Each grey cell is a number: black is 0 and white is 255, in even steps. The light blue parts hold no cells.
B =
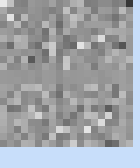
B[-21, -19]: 233
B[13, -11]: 112
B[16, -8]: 149
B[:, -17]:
[132, 138, 127, 184, 135, 182, 170, 153, 129, 141, 150, 153, 144, 173, 182, 121, 158, 182, 127, 161, 138]
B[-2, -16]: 130
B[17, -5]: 219
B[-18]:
[132, 152, 184, 128, 149, 136, 183, 153, 109, 154, 181, 143, 157, 158, 158, 157, 132, 179, 146]
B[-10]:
[153, 152, 153, 149, 152, 145, 154, 153, 143, 150, 151, 152, 151, 155, 148, 149, 156, 159, 152]
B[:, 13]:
[128, 125, 167, 158, 128, 170, 116, 140, 140, 125, 152, 155, 188, 134, 167, 122, 185, 170, 131, 137, 167]
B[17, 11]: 152
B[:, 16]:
[126, 138, 116, 132, 168, 135, 116, 180, 159, 147, 156, 156, 119, 119, 177, 132, 126, 135, 162, 174, 110]
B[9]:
[177, 138, 141, 157, 140, 145, 160, 151, 137, 199, 141, 152, 157, 125, 155, 153, 147, 173, 142]
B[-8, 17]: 188
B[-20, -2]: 185
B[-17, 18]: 159
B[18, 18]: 149
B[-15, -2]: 85
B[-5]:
[177, 155, 158, 167, 178, 211, 157, 168, 129, 150, 118, 149, 189, 185, 148, 209, 126, 162, 142]
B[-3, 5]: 139
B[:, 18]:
[55, 146, 159, 146, 159, 152, 152, 152, 183, 142, 152, 152, 156, 142, 139, 159, 142, 152, 149, 146, 179]
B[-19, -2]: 141
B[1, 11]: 167
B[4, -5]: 148
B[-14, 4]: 149
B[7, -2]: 164
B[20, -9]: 204
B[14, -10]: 147
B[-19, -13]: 137
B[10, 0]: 153
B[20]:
[135, 152, 138, 175, 172, 136, 173, 156, 132, 161, 204, 140, 180, 167, 152, 97, 110, 164, 179]
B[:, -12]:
[161, 128, 158, 153, 178, 163, 203, 200, 163, 151, 153, 153, 163, 138, 161, 178, 168, 163, 158, 191, 156]
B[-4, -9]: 134
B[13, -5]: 155
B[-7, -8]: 155

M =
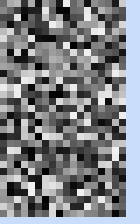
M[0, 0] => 111
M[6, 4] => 48
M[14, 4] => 10
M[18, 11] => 48
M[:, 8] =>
[25, 5, 173, 210, 128, 67, 72, 147, 167, 127, 167, 225, 24, 1, 217, 31, 135, 62, 43, 203, 99, 22, 156, 111, 92, 118, 211, 123, 187, 153, 6]
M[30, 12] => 133
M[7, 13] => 112
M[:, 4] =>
[171, 30, 99, 88, 19, 231, 48, 211, 59, 153, 208, 228, 9, 70, 10, 219, 29, 99, 34, 176, 133, 6, 7, 130, 217, 26, 241, 240, 52, 18, 47]
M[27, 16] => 153
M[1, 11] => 112
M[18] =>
[153, 185, 45, 197, 34, 209, 157, 136, 43, 153, 143, 48, 83, 93, 119, 95, 25, 163]
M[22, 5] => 195
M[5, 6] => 11
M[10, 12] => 123
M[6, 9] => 233
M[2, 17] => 78
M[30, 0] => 119
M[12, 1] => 201
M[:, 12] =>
[16, 232, 238, 158, 117, 107, 11, 239, 160, 176, 123, 174, 115, 50, 203, 31, 177, 231, 83, 212, 55, 73, 66, 62, 147, 12, 140, 204, 42, 238, 133]
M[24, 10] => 173
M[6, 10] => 1
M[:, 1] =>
[171, 107, 66, 15, 215, 134, 103, 14, 98, 154, 106, 82, 201, 163, 58, 163, 16, 164, 185, 47, 118, 228, 136, 140, 119, 194, 12, 6, 140, 171, 201]
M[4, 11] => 84
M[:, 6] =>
[153, 231, 193, 62, 58, 11, 147, 125, 127, 72, 221, 20, 190, 108, 125, 79, 152, 132, 157, 229, 36, 45, 76, 100, 2, 212, 215, 200, 1, 7, 95]
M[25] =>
[170, 194, 220, 129, 26, 19, 212, 197, 118, 115, 69, 106, 12, 67, 148, 148, 76, 15]
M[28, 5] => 164
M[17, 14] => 12
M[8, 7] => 176
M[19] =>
[19, 47, 41, 200, 176, 2, 229, 213, 203, 80, 102, 225, 212, 195, 38, 186, 46, 36]
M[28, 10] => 104
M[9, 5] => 1

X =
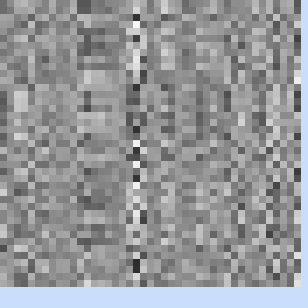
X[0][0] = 109
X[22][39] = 204
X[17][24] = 121
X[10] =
[142, 161, 139, 118, 173, 131, 114, 127, 132, 133, 149, 153, 198, 181, 183, 154, 147, 164, 114, 196, 69, 148, 128, 127, 131, 148, 145, 151, 116, 138, 150, 150, 176, 108, 191, 142, 125, 99, 181, 139, 158, 132, 211]
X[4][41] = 144
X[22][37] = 99
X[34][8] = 129
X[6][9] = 149
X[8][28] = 139
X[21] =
[182, 148, 119, 149, 110, 163, 194, 143, 156, 156, 122, 169, 141, 125, 124, 158, 155, 121, 161, 55, 208, 156, 154, 109, 151, 134, 165, 161, 171, 161, 110, 140, 137, 166, 98, 157, 138, 184, 86, 171, 122, 147, 114]
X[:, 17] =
[142, 158, 133, 162, 123, 119, 129, 149, 170, 141, 164, 164, 143, 154, 144, 139, 156, 169, 135, 142, 161, 121, 152, 146, 128, 127, 147, 134, 144, 129, 167, 169, 133, 130, 148, 149, 166, 138, 124, 148, 160]
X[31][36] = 125
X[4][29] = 163
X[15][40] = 160
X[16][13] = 183
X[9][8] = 134
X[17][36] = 127
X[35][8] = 133
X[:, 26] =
[105, 113, 178, 121, 120, 150, 133, 104, 120, 121, 145, 141, 173, 145, 148, 122, 161, 136, 167, 135, 110, 165, 160, 120, 147, 162, 114, 146, 115, 140, 126, 137, 141, 169, 123, 142, 134, 174, 169, 139, 154]
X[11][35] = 138
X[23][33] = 109
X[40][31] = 147
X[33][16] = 137
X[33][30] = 102
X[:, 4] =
[162, 172, 100, 189, 153, 110, 148, 171, 190, 169, 173, 157, 98, 135, 128, 160, 152, 168, 113, 142, 186, 110, 124, 192, 131, 108, 184, 140, 183, 118, 181, 172, 148, 114, 170, 141, 180, 102, 94, 176, 153]
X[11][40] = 151
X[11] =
[171, 166, 114, 100, 157, 128, 127, 124, 145, 135, 135, 161, 203, 177, 177, 165, 147, 164, 139, 175, 84, 148, 124, 130, 138, 145, 141, 137, 123, 117, 143, 139, 187, 116, 178, 138, 108, 117, 163, 135, 151, 114, 238]
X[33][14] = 113
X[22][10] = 140
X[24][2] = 183
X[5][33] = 182
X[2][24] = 113
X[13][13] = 147
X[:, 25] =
[151, 159, 132, 154, 138, 142, 136, 149, 135, 143, 148, 145, 142, 157, 148, 155, 162, 155, 142, 159, 146, 134, 151, 149, 156, 149, 147, 125, 151, 139, 141, 153, 142, 132, 155, 158, 140, 146, 141, 146, 140]

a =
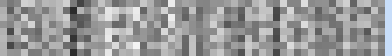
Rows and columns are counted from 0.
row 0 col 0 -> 148
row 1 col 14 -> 147
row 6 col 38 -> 150
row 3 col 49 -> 174
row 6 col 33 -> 159
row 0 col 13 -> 144
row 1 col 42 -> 124
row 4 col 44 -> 183
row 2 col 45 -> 109
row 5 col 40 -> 198
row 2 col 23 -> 118
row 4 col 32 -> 169
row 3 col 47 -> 114
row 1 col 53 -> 195
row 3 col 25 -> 151
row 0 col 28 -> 133
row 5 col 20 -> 151
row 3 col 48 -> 118
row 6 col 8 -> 179
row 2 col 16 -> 188
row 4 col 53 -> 190
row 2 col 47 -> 113
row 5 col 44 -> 189
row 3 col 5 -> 123
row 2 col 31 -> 176
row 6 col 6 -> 119
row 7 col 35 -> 194
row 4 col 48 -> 108
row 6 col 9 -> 108
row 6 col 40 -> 130
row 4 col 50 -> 115
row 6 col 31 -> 167
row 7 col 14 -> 162
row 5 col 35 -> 190
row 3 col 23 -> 111
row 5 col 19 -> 146
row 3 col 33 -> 116
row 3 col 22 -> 173
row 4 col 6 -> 171
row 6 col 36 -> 186
